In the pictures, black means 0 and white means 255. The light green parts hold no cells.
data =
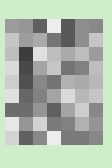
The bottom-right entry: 136
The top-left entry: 156
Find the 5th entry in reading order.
88
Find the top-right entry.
136
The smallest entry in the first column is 109
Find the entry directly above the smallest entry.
156
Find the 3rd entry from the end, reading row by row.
122
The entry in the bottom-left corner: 211
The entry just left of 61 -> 189
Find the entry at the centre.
116
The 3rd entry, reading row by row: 96
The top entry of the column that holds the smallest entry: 149
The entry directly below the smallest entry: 73
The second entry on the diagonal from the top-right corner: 142

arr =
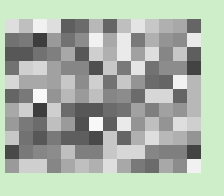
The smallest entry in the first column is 73
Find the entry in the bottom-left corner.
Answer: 154
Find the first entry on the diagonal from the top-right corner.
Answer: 101
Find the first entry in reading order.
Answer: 222
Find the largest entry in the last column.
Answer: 241
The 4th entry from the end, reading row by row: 107
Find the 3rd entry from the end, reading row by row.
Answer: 168
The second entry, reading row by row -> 191
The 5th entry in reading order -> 94
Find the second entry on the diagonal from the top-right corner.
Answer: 140
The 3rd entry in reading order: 241
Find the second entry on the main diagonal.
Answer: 121
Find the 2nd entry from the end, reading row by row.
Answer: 140

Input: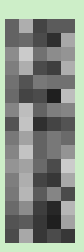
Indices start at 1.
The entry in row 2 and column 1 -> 99
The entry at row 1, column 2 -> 174
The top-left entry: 99
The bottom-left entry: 75
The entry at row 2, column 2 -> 106
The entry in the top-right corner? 91
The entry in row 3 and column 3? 113
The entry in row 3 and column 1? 140
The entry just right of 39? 182
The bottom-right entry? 55
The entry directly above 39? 133
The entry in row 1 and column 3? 68
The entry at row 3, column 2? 203

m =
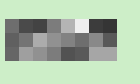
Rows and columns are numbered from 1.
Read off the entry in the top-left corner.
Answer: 110
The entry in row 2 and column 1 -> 96
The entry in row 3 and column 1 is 102

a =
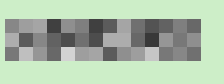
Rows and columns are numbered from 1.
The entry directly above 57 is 83
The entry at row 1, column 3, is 165
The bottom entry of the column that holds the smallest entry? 198
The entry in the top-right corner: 104
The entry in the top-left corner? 135
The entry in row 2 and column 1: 173
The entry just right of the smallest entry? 150
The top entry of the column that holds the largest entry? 143
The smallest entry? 57
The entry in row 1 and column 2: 158
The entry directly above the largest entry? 77
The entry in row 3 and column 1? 120
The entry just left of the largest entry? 104

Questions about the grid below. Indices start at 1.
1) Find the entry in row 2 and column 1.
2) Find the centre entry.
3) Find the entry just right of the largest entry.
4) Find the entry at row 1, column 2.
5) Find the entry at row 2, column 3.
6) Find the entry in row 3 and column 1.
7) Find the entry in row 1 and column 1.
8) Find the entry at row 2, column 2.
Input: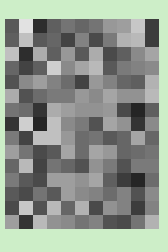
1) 95
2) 122
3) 45
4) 226
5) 89
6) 192
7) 89
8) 192

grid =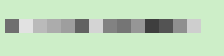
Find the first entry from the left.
111
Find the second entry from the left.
226
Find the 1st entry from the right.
206

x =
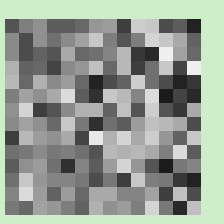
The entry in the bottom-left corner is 120
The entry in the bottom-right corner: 192
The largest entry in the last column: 240
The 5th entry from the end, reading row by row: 126
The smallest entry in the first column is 62
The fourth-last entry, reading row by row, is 212
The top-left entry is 84
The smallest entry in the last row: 41
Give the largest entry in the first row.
205
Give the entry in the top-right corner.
34
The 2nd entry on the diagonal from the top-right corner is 169
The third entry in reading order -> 144

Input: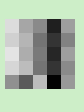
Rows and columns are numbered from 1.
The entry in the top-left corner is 220
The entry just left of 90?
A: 144
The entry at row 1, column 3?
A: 138
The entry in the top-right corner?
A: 158
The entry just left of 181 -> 208
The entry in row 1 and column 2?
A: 166
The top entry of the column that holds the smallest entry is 31

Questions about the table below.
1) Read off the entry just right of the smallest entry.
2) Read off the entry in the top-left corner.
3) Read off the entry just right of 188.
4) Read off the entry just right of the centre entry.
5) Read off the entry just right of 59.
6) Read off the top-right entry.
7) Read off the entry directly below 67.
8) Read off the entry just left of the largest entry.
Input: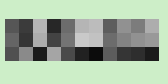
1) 93
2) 86
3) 93
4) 194
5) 181
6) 173
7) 165
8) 116

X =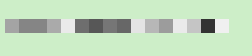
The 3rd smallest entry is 103
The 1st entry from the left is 164
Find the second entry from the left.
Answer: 133
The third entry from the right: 197
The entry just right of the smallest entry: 240

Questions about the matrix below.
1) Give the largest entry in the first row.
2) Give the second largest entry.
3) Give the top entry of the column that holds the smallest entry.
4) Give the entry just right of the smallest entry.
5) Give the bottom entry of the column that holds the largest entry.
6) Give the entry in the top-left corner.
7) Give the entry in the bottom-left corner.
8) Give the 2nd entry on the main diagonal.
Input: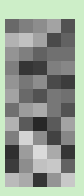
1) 163
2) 212
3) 141
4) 90
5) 53
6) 105
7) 186
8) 193

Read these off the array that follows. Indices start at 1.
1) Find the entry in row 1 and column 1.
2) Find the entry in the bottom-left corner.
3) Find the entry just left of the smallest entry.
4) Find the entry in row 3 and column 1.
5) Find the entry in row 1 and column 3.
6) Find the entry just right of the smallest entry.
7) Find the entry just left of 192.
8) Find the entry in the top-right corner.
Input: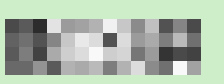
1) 74
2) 105
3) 90
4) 90
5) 44
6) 227
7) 139
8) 74

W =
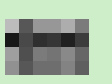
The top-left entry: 188
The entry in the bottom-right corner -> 95
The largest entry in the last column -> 123
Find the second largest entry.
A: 173
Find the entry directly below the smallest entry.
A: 159
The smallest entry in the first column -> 24
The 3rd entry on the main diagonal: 123

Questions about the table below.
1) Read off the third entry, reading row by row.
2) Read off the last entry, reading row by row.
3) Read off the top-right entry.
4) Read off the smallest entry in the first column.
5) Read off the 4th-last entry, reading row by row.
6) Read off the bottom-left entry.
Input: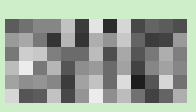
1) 134
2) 174
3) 78
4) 92
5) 113
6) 214
